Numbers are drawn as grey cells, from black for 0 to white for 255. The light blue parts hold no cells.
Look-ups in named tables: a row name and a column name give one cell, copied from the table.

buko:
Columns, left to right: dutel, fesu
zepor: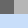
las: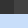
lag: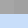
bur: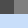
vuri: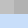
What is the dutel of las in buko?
51
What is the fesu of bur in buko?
127
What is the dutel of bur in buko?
76
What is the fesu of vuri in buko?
178
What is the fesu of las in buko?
66
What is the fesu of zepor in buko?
182
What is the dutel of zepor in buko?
103

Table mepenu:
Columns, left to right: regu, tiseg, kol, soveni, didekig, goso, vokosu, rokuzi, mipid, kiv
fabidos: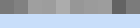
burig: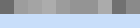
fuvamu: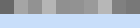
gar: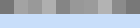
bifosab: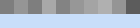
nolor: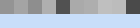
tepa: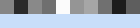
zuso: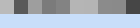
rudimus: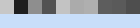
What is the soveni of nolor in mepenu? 175
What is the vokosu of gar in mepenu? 155
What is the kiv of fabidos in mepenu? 123
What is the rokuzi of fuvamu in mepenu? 183
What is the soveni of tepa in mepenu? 111
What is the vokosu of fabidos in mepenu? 155
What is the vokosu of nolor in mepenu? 174
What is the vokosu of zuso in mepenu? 180
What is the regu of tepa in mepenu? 133
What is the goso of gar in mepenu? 152
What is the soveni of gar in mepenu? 175
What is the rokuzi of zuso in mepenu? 139
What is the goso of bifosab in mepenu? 151
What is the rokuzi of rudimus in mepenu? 93
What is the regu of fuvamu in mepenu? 104
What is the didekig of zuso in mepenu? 131
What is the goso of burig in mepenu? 148
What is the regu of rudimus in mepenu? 199
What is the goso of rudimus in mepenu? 171
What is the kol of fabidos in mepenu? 159

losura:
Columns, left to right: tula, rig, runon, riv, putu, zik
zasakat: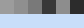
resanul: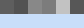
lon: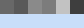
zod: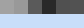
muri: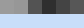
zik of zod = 82
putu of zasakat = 141
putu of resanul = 194
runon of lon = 138
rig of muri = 151
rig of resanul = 82

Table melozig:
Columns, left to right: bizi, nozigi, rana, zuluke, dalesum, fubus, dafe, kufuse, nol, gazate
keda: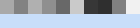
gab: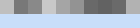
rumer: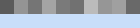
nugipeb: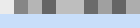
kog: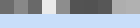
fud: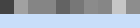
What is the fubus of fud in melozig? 119
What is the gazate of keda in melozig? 241
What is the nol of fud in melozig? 198
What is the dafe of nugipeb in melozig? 107
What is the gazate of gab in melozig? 178
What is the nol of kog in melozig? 174
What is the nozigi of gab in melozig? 120
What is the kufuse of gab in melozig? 98
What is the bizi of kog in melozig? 108
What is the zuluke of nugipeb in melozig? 101
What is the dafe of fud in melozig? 139
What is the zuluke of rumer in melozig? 164
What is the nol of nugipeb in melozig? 101

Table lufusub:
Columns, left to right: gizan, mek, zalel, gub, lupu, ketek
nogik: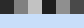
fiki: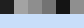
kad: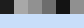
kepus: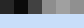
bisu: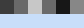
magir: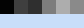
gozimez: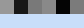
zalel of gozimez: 121
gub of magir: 125
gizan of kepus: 38
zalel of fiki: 142
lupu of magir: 173
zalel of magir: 47
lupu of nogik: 143
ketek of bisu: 135

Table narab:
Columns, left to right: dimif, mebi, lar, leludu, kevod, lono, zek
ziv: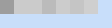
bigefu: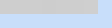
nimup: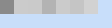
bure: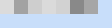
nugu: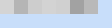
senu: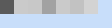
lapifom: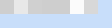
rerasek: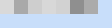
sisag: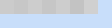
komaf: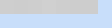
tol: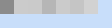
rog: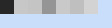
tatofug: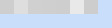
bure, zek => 166
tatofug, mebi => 222
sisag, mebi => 199
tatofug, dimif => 206
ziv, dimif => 157
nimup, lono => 197
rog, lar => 196
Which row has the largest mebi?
lapifom

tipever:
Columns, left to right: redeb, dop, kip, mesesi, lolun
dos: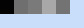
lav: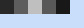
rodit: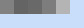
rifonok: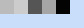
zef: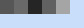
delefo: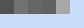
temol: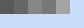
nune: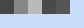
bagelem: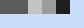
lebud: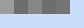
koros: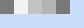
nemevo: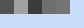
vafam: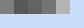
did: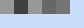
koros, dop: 242
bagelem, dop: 92
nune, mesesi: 74
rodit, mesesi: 125
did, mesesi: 103
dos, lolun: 115
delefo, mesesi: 98
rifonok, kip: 85
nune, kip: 186

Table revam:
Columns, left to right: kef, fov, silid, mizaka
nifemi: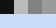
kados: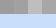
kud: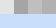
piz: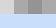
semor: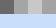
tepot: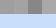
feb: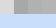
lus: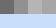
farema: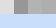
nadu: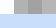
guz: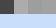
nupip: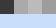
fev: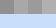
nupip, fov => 170
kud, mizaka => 177
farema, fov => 151
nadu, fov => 178
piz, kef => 215
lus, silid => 181
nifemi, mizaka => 155
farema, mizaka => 174
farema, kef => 223
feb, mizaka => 180
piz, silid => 148
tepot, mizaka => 169
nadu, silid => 162
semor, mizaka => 163

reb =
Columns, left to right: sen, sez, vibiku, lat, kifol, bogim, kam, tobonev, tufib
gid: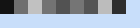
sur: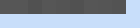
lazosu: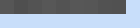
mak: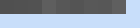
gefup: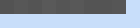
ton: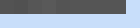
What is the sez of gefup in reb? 87
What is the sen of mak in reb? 80
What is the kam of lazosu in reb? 86
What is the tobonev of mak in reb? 87
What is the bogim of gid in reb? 117
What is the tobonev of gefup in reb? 84
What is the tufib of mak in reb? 95
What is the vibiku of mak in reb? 82
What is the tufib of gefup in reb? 86
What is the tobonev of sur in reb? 85
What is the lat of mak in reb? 94
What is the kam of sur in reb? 86
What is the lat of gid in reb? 115
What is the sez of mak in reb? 81
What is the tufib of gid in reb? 45
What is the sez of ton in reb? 81
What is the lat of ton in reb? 89

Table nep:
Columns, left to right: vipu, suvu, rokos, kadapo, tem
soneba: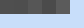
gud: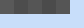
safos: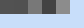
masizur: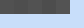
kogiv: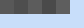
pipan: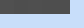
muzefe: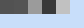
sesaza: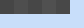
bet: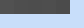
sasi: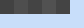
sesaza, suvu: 78
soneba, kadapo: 75
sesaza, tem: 72
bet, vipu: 81
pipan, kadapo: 78
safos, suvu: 81
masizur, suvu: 78
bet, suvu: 78
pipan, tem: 78
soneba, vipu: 79
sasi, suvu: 78
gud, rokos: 85
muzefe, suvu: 84
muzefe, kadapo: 57

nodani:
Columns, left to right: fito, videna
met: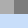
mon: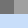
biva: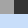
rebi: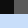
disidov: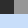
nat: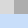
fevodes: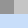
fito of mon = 114
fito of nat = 217
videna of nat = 173
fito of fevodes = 148
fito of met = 173
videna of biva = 52
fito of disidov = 45
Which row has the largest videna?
fevodes

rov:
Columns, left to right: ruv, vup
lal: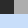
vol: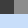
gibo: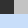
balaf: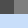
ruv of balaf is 77
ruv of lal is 43
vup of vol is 140
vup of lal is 173
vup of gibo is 195
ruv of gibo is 49
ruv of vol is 61
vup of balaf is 126

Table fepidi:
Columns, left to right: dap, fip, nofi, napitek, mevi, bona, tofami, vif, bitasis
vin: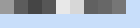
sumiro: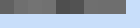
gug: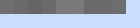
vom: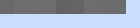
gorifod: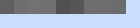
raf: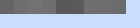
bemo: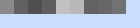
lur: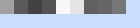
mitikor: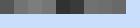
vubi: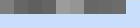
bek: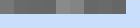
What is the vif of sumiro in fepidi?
110
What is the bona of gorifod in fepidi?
86
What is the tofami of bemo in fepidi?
99
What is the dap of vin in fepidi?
154
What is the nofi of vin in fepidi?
69
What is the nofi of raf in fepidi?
114
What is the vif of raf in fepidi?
109
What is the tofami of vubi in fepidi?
103
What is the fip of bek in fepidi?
106
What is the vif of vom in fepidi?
108
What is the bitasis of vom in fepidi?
108
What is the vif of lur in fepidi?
102
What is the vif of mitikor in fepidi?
110
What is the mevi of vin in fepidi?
232
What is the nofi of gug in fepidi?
101
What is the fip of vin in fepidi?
92
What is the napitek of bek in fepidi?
103
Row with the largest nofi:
mitikor

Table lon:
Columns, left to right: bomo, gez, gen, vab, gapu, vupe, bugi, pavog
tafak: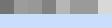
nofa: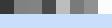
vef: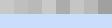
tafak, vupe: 154
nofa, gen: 131
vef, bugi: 185
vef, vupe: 197
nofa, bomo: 55
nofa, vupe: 122
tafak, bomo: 115
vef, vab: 201
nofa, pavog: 252
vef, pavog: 160
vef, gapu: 172
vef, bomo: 200
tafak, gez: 156
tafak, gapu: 182
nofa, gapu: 189
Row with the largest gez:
vef

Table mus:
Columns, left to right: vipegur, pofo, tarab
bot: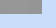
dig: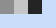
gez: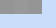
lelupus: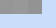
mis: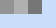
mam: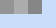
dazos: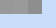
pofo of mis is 176
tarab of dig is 36
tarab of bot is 149
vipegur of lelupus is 150
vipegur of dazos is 152
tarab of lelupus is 147
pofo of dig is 197
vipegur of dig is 142
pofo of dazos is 154
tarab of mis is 118
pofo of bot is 151
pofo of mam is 172
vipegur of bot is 150
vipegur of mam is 148
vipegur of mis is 147
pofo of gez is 152
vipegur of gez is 149
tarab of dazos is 142
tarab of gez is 149
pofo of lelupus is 152

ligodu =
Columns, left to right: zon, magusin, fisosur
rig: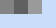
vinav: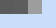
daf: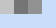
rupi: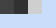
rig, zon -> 131
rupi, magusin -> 49
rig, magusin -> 96
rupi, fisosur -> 207
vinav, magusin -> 93
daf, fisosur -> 145
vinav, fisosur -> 157
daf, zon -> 196
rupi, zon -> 65
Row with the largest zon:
daf

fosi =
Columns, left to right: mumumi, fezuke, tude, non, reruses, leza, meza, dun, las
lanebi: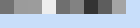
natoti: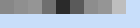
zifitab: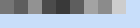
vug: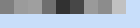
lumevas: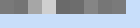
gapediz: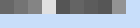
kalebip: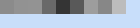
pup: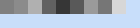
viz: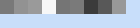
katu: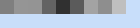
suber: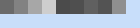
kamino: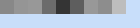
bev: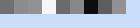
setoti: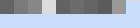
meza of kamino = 152
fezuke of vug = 155
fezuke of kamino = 149
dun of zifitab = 139
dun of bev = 93
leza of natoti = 90
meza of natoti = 141
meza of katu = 163
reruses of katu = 48
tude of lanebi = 156
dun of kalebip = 135
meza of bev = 12
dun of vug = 140
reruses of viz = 117

